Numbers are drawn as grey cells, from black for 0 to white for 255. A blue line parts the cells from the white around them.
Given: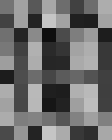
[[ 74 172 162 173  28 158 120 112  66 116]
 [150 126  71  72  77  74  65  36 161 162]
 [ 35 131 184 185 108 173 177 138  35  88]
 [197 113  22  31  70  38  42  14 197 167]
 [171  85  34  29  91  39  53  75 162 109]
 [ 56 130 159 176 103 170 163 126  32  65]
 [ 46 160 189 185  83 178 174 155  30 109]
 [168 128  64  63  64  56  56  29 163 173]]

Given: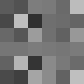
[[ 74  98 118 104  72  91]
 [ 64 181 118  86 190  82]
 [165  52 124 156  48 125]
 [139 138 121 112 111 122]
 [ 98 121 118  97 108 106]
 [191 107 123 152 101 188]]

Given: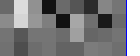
[[113 116 139 105]
 [ 78  87 213 220]
 [109 117 151 145]
 [116 117 126  18]
 [ 99 108  17 106]
 [100 160 167  85]
 [124 102 111  43]
 [120 107  25 134]
 [111 116 106 117]]

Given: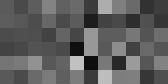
[[ 89 117  67  76  93  91]
 [ 75 122  72  79  87  74]
 [106 146  83  78  77  93]
 [123  88  81  66 103 131]
 [ 95  99  74 100  74  96]
 [124 193  16  70  91 106]
 [ 59  14 152 152  29  59]
 [189 120  89  93  66 173]
 [126  40 141  93  73 127]
 [127 155  65 119  46 106]
 [ 54  86 105  84  80  50]
 [ 79 130  85 110  53  61]]

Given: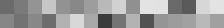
[[134 107]
 [114 122]
 [136 148]
 [109 198]
 [177 146]
 [216 136]
 [168 157]
 [ 59 185]
 [116 209]
 [179 144]
 [ 82 227]
 [149 226]
 [156 105]
 [161  90]
 [185 215]
 [160 227]]

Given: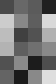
[[100  81 179 189 204  74]
 [ 27 138  95  64 136 104]
 [137  28 112  82  94  91]
 [222  78 137 177 217  32]]

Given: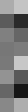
[[136 102 147 121 119 128  91 172]
 [174  23  89 199 124 102  42 196]]
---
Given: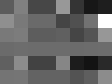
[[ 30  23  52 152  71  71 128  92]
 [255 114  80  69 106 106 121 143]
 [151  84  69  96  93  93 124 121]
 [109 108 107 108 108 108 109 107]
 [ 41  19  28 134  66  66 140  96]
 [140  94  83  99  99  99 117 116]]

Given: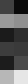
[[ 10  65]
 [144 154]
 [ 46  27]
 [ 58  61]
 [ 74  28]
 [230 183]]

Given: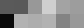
[[157 163 207 152  89  90]
 [153 131 178 173 178  10]]

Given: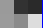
[[ 42  50 154]
 [221 139 155]]

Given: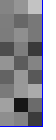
[[195 149 132]
 [120 103 125]
 [120 143 124]
 [ 57 126  77]
 [132  92 148]
 [ 88 152  99]
 [171 153 122]
 [107  22 161]
 [ 59 131 142]]

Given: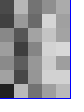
[[171 143 115 183  74]
 [160 213 106 153  65]
 [163 196 163  86 136]
 [216 211 133  62 158]
 [158 203 151  93 138]
 [210 210 150  71 162]
 [186 159 114 186  33]]

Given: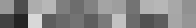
[[145 168 183 179 115 158 164 130 109 126 183 173  77 153]
 [150 166  93  81 107 194 122  94 115 105  93 216  36  66]]

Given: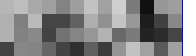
[[158 151  17 123 206 161 194 158 131 159 169 190 182]
 [136  65  28 152 196 144 174  98  69  69 186 128 176]
 [ 69  43  35 123 105 178 151 133 114  67 137 130 177]
 [160  90 161 194 148  59  96  47  67 102 132 136  66]]
